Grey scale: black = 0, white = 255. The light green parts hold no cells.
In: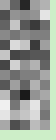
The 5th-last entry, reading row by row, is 168
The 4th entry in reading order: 159
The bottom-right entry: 159
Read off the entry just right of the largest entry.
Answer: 118
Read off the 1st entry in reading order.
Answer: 168
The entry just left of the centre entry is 209
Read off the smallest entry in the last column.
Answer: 87
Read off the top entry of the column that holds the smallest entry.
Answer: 38
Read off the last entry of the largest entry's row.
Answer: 137
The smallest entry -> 26
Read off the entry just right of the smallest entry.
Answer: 147
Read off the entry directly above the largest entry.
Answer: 187
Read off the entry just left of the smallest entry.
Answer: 87
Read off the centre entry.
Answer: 147
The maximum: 240
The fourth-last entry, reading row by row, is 78
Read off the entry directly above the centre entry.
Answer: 78
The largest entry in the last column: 228
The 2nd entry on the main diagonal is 147

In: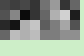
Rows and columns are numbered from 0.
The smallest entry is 11
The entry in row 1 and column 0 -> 82
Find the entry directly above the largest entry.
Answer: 52
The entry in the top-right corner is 102
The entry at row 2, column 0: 40
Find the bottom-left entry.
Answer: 102
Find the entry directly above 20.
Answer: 134
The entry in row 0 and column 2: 71
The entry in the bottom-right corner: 143
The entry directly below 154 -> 176

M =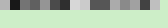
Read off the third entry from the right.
161
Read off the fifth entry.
149
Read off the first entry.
181
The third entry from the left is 116
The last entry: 191

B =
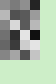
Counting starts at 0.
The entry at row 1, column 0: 184
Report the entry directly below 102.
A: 133
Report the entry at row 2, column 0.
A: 133
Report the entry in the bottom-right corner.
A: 196
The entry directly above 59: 47
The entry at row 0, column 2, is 143
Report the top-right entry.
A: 36

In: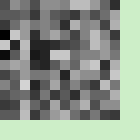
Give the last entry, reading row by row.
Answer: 57
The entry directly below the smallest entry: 199
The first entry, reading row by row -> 78
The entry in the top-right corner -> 46
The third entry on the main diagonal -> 154
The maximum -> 211
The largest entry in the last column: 199
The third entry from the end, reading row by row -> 119
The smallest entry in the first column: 1
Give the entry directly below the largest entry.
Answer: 110
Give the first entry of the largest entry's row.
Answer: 131
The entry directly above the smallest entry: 57
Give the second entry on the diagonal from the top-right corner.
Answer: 110
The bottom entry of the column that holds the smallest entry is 90
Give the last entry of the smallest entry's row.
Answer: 57
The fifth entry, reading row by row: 142
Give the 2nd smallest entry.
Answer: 12
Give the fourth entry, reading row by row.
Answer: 78
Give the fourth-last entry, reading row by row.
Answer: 78

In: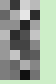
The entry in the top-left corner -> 162
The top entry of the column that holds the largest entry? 208
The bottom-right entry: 114
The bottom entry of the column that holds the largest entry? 16
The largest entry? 230
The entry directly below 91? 134
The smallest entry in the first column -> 102
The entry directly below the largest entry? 34
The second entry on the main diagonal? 174
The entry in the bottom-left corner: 125

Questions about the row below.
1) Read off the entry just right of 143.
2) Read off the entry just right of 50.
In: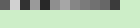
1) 166
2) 154

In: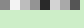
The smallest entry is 41
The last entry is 85
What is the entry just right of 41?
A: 211

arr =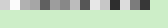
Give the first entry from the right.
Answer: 55
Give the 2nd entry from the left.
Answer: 251
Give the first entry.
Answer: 209
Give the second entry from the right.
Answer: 124

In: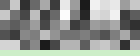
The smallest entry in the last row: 27
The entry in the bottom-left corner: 212
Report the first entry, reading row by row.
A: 105
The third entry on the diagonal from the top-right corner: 169
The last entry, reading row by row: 190
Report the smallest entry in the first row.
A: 27
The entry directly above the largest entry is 232
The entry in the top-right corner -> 200
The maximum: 252
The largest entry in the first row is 241
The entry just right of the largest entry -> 126
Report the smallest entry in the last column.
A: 48
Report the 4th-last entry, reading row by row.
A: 200
